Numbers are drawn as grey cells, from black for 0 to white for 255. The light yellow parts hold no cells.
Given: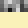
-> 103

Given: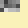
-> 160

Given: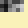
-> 40

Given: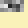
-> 207

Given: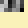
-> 192

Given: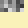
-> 144

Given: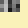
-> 148
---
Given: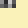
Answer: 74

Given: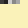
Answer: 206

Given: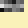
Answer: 129

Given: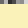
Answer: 154

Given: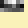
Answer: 81

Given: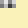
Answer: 188

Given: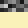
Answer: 63
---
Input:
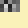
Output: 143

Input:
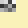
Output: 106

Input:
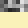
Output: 223

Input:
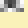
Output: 141

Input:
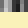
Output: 141

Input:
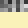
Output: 187

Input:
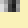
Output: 39

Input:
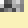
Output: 182
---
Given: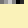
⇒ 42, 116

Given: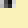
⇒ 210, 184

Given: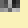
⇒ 57, 149

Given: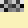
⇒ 231, 186

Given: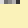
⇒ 52, 220

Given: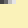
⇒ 229, 68

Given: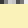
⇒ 238, 55
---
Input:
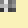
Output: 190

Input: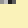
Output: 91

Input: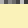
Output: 136

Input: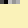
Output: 149

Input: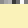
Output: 167

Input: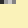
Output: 130
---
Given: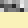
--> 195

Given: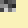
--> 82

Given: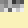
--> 182

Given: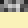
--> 124

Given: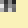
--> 133

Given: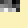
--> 113
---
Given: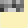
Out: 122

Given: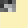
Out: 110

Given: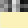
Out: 28

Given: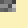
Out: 63

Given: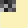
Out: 88

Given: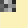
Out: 35

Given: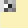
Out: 179

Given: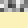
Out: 116

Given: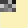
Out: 21
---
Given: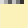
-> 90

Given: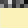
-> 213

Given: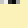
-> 48

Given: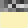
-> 63

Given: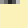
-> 37

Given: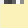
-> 61

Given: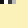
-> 60

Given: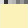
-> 191
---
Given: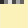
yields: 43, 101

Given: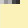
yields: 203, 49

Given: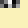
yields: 64, 165

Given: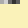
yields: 172, 92

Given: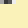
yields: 167, 238

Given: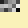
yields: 33, 5
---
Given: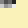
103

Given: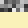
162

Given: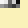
99

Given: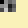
27

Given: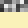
169

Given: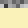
156

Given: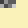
93
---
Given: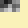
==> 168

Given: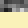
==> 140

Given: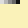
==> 139

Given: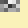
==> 52

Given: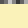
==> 132

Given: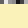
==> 138

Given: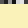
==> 17

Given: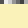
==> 148

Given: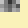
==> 96

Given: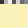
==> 82
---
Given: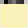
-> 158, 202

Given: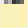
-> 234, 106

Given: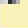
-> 207, 179

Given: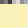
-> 100, 175

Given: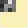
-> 68, 114

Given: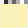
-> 236, 147

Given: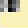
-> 132, 191

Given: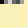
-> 11, 161
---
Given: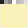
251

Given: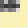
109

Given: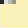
146

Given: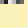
184

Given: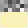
119

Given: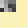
117

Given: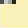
36

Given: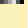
223
